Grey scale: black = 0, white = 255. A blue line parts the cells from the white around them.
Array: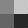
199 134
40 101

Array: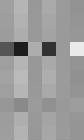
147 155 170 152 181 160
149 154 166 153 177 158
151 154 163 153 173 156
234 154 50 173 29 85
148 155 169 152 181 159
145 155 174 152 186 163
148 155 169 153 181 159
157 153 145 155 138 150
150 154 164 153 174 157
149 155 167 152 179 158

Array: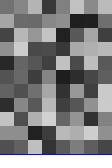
186 138 194 129 57 180 134 114
111 32 31 142 136 106 107 165
63 166 88 33 195 150 183 68
184 176 169 56 76 73 204 144
89 190 74 193 64 86 101 40
95 71 45 30 132 61 104 83
202 64 152 50 167 112 80 98
203 145 86 63 184 89 135 45
130 50 148 101 209 176 78 194
144 206 174 185 61 33 141 142
70 94 125 90 51 191 96 80

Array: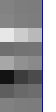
124 125 130
125 127 133
185 204 231
116 115 111
138 145 167
75 61 19
109 105 94
124 125 129

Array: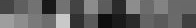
104 105 131 108 141 43 92 140 67 114 25 114 95 69
64 106 90 100 42 26 14 90 49 201 110 122 141 158

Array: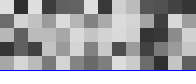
53 67 81 85 187 207 56 222 98 96 61 223 47 223
158 216 63 164 212 219 170 130 181 219 155 193 211 108
210 140 56 51 208 218 211 197 217 167 186 187 96 184
198 155 122 65 156 78 201 129 212 154 195 65 96 53
95 197 48 108 203 220 126 105 132 212 122 186 214 167
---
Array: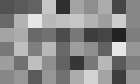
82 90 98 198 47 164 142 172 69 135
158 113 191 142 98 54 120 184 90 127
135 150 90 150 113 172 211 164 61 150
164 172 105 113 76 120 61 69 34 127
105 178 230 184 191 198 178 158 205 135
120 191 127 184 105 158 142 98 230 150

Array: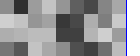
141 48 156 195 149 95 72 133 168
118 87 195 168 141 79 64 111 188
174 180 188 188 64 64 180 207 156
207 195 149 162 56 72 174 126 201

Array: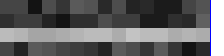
69 35 90 83 69 61 53 35 90 77 53 90 53 19 41
47 61 61 35 19 47 47 77 61 61 27 27 47 41 96
69 69 19 77 53 90 83 41 77 35 41 27 27 69 83
187 180 165 165 172 180 187 187 172 195 187 187 172 180 172

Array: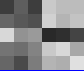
102 74 124 180 174 224
102 88 80 209 180 195
61 94 61 201 188 188
116 110 131 201 216 168
216 146 154 41 47 68

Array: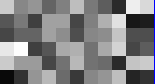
9 50 149 184 107 57 135 149 190 36 50
70 100 100 161 141 78 135 141 196 78 78
86 121 63 161 161 70 128 176 225 23 29
203 135 149 100 128 190 121 93 42 238 217
203 155 155 70 114 184 114 107 42 196 203
232 253 63 86 169 176 114 169 211 70 93

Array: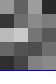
47 69 130 138
103 83 77 110
152 97 158 41
55 110 138 124
186 201 117 89

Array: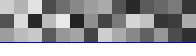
206 179 226 76 110 136 158 171 83 41 90 104 123 54
158 187 200 90 151 164 68 206 171 136 97 151 76 47
83 219 41 187 233 34 143 68 123 213 194 54 61 171

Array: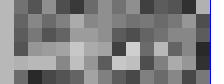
184 84 150 156 163 199 171 163 64 207 107 184 100 135 41
184 92 120 84 100 156 156 143 92 78 100 114 135 135 92
184 100 135 107 128 171 135 143 128 114 120 107 120 150 78
184 107 41 72 84 100 163 128 92 72 128 107 135 72 120
184 114 84 143 78 57 107 143 114 143 64 92 84 49 177
184 177 184 184 135 191 150 92 199 191 78 128 171 150 49
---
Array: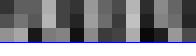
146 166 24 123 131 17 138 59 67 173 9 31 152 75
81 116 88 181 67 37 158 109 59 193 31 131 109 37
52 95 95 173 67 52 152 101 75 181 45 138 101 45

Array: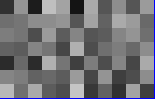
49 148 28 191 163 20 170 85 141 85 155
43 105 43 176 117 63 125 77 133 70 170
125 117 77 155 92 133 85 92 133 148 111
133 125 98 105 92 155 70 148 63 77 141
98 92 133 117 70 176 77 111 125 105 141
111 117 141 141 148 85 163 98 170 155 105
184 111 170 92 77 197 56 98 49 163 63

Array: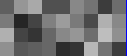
176 68 52 103 136 150 109 190 144
122 37 68 128 156 122 74 176 136
144 88 95 103 44 52 183 115 60
95 150 169 80 80 136 115 60 109

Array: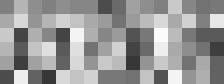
76 238 98 55 216 195 209 120 120 114 195 83 244 148 175 98
128 181 142 128 142 134 134 76 106 161 142 128 201 134 114 120
169 216 148 181 209 195 169 155 114 155 187 216 169 209 128 231
161 62 161 187 98 216 148 201 187 55 148 201 175 114 169 98
201 68 175 134 68 244 175 134 155 83 120 251 187 120 90 90
181 90 195 223 90 223 114 161 209 68 106 238 169 142 114 62

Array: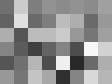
132 91 64 99 132 77 247 209
99 224 106 126 188 174 106 152
112 203 126 146 139 146 139 160
85 112 182 77 239 41 106 174
174 85 188 188 203 152 118 160
152 118 196 167 48 132 216 182

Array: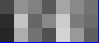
44 195 103 137 203 123 109
38 173 115 81 211 153 95
73 145 129 89 165 137 115

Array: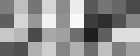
199 184 74 168 160 110 31 95 221 221
125 191 117 213 139 236 89 117 103 74
95 213 152 242 145 248 60 46 81 133
89 81 176 205 133 176 110 191 125 160
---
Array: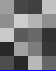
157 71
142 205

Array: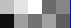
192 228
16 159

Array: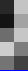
40 196
20 163

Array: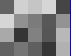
99 209
214 145

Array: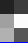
34 61
160 251

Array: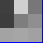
63 207
61 126

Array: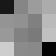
24 134
148 145

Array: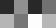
41 144
181 118

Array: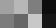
161 183
124 102
